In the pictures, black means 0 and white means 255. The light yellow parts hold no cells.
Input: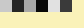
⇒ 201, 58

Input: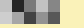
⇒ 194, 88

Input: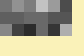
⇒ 116, 174

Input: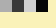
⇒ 174, 6

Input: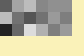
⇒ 94, 154

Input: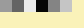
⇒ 155, 197
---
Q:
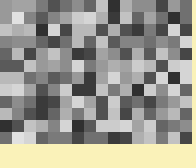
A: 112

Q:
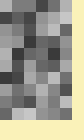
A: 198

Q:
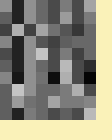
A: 123

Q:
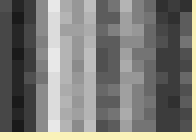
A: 92

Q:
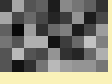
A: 72
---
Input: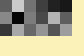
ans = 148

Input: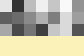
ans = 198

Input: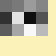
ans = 166

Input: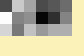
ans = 153

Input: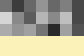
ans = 41

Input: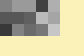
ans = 107

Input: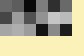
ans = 19

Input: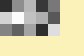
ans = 163

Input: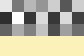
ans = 77

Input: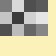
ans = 187
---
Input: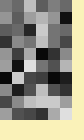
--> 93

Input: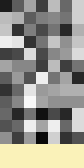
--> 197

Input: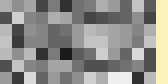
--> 186

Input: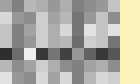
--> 195

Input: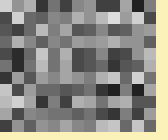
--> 86

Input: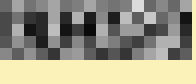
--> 73
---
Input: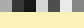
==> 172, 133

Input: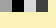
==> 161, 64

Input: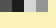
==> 83, 148

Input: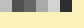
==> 190, 46

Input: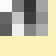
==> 249, 173

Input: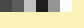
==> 72, 252
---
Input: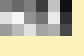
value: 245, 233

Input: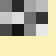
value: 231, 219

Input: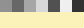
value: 239, 216

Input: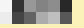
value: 245, 236

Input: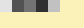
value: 227, 193

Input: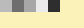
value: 235, 187
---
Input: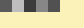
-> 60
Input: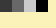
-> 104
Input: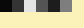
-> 84
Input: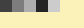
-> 174
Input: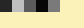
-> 91
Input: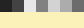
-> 211
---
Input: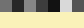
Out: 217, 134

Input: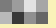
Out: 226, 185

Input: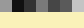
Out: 196, 153

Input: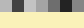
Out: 195, 184

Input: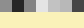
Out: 228, 194

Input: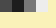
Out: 237, 119
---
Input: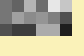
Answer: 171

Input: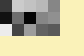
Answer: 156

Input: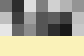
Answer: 45

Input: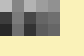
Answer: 51

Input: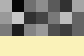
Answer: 78

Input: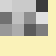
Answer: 172

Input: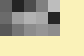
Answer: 140

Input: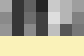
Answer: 191

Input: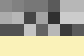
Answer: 183

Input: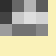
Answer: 114
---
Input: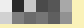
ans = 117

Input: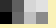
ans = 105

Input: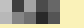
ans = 112

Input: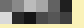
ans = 74

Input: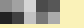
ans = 193

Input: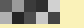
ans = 78

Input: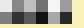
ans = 18

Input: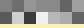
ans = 183

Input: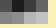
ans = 141
